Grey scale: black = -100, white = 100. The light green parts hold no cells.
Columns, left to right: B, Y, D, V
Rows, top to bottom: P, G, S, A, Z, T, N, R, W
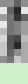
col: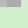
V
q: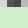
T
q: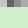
R

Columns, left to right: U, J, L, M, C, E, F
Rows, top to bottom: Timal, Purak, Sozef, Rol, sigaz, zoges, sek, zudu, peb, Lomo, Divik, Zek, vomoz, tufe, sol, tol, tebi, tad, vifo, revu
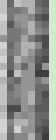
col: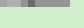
M
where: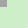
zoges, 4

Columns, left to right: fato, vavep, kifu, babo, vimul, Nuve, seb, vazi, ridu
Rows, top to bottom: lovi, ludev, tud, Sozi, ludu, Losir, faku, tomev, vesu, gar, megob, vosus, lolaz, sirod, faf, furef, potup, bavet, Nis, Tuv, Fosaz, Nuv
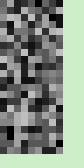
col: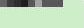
seb
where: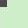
Losir, 6

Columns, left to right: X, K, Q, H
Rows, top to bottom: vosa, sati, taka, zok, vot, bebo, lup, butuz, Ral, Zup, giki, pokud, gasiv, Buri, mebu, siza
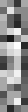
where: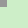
siza, 1
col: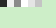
Q
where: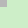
taka, 1

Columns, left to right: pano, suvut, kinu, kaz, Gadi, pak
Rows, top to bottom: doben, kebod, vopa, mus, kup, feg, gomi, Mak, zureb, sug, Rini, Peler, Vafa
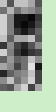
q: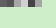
Vafa
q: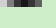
kup
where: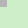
kebod, 2
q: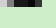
vopa

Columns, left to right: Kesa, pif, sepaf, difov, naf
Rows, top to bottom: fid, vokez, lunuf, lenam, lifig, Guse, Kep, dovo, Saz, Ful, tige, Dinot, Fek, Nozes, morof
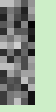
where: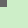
dovo, 4
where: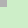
Fek, 5

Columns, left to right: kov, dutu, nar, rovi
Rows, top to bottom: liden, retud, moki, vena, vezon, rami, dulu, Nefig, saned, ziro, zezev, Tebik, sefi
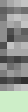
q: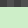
saned
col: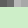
rovi
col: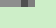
kov
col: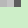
rovi

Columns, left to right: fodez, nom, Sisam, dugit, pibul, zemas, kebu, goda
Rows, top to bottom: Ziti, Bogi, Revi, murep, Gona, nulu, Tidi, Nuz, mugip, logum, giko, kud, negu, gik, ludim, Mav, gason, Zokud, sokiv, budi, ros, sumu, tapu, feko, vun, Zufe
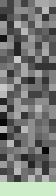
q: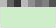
sokiv
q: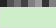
Revi
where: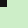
nulu, 1
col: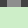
goda
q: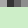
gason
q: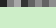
gason

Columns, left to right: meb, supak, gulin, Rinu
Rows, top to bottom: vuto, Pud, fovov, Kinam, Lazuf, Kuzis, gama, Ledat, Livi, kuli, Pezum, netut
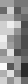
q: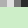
Pezum
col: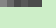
Rinu
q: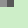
Lazuf
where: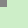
Pud, 4
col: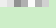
meb
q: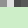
Ledat
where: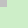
netut, 3

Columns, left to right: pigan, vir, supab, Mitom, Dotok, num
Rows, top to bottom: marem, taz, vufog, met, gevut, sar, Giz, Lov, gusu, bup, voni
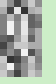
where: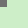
met, 6
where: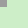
sar, 3
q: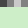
gusu
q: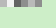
bup
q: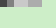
Giz

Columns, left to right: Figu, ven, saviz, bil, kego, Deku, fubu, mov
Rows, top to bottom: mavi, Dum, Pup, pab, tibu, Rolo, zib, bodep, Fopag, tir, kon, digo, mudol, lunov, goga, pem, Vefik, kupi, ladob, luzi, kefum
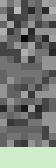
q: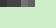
Pup
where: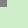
Vefik, 4
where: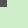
mudol, 3
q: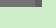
kon
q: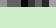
Rolo
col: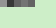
kego
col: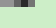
Figu

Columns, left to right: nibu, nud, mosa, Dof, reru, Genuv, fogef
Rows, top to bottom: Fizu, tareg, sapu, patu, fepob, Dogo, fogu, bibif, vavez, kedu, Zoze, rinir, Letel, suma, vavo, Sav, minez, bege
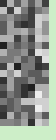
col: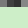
nibu
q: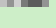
Zoze
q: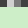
tareg
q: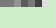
vavez
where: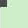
patu, 3
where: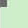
sapu, 3

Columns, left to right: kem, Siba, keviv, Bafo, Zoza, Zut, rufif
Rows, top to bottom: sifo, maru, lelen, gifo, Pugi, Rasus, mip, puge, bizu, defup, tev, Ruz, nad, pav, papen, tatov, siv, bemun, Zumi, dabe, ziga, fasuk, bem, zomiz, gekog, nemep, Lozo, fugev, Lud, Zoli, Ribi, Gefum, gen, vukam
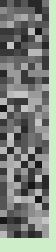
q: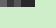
sifo
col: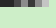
rufif
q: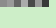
defup
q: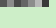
Zoli
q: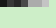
Gefum
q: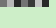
nemep
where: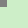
siv, 7

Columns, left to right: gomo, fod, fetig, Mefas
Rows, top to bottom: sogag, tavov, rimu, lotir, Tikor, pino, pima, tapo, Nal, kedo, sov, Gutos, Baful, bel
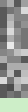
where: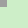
sogag, 4
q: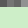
bel
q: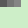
tavov
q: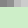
tapo
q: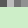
lotir
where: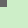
bel, 3

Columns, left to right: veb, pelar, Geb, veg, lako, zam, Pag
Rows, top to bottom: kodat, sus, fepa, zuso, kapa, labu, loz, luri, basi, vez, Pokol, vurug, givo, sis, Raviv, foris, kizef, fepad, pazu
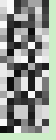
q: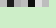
kapa
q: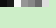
pazu
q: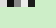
givo
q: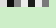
givo
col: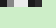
veg
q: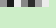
labu
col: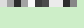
zam

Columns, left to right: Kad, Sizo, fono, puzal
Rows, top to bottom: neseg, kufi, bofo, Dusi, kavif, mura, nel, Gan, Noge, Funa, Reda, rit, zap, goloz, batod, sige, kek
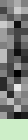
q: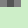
bofo
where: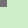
batod, 3
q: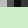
Gan
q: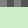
bofo
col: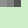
Sizo
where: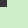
Gan, 4

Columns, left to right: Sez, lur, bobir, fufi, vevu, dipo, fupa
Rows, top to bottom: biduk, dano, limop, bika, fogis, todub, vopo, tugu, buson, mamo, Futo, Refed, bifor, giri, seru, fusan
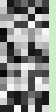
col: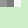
Sez
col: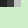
lur
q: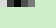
buson
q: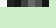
giri
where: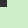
biduk, 5

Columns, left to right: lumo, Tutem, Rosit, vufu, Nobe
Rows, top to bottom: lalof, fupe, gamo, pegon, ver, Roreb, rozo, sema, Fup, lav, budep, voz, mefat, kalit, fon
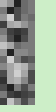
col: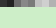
Rosit
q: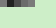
fupe
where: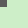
Fup, 5
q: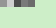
gamo

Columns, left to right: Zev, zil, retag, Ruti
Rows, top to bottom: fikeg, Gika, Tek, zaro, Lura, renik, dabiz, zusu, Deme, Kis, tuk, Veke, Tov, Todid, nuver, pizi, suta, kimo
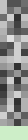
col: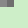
zil
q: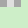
renik

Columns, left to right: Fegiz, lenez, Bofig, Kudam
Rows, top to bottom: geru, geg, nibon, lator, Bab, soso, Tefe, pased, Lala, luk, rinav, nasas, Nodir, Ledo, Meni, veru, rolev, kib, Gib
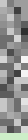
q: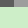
Ledo
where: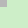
rinav, 1
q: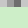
veru
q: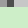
nasas
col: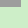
Kudam
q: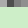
pased

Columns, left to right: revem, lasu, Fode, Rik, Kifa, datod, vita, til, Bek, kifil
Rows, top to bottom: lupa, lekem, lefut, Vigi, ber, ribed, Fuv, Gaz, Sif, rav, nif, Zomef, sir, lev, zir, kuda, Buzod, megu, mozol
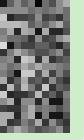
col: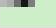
lasu
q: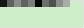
lupa
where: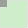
ber, 5
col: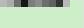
lasu

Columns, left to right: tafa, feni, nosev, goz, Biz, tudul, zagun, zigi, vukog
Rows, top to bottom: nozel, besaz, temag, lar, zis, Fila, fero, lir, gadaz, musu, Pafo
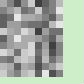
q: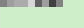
fero
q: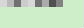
lir
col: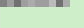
feni
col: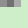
goz
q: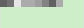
temag
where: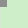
nozel, 4

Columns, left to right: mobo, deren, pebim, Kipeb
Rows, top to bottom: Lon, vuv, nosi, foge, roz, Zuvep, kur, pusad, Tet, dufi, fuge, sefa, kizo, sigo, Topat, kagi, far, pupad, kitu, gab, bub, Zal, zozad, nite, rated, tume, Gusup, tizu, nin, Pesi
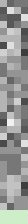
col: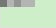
mobo
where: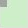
dufi, 3
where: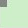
sefa, 3
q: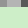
kitu

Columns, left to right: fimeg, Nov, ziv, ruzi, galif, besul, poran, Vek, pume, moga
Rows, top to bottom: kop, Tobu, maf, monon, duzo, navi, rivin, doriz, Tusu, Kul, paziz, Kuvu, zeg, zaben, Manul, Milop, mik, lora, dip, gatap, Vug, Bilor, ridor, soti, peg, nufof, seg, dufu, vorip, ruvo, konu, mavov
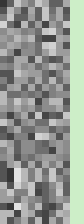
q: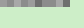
Milop
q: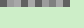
zeg
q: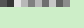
peg
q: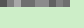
dip
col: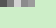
fimeg
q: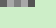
soti
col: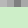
ruzi

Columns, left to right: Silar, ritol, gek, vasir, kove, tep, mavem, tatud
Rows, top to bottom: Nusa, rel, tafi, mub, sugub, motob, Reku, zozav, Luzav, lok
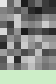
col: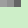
kove
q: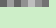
lok
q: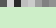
Luzav
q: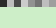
Reku
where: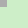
Nusa, 3
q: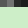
rel

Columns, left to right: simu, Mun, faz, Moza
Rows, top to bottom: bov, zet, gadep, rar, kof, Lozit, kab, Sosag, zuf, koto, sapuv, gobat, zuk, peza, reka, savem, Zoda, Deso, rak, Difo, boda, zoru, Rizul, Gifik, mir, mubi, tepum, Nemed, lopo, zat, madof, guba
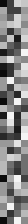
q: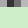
madof
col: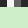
faz
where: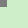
gobat, 4
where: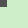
lopo, 4
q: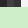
Difo
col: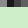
faz
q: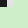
rak

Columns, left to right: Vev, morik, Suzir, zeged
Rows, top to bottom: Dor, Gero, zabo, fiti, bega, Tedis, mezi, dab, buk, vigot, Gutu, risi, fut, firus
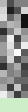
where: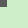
dab, 4
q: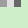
mezi
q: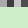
fut
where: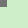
Tedis, 1

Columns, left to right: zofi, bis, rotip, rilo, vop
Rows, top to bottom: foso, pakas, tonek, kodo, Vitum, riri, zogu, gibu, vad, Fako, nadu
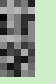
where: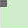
Fako, 5
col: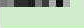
rilo
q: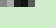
vad
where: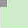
tonek, 2
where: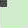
gibu, 2
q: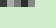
kodo
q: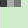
kodo

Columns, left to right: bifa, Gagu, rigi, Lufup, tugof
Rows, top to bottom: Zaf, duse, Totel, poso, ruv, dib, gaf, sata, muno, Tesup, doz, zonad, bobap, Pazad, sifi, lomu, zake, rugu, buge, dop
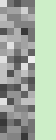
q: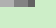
lomu
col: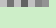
Lufup
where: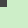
bobap, 1
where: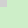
duse, 4
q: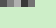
ruv
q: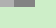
poso

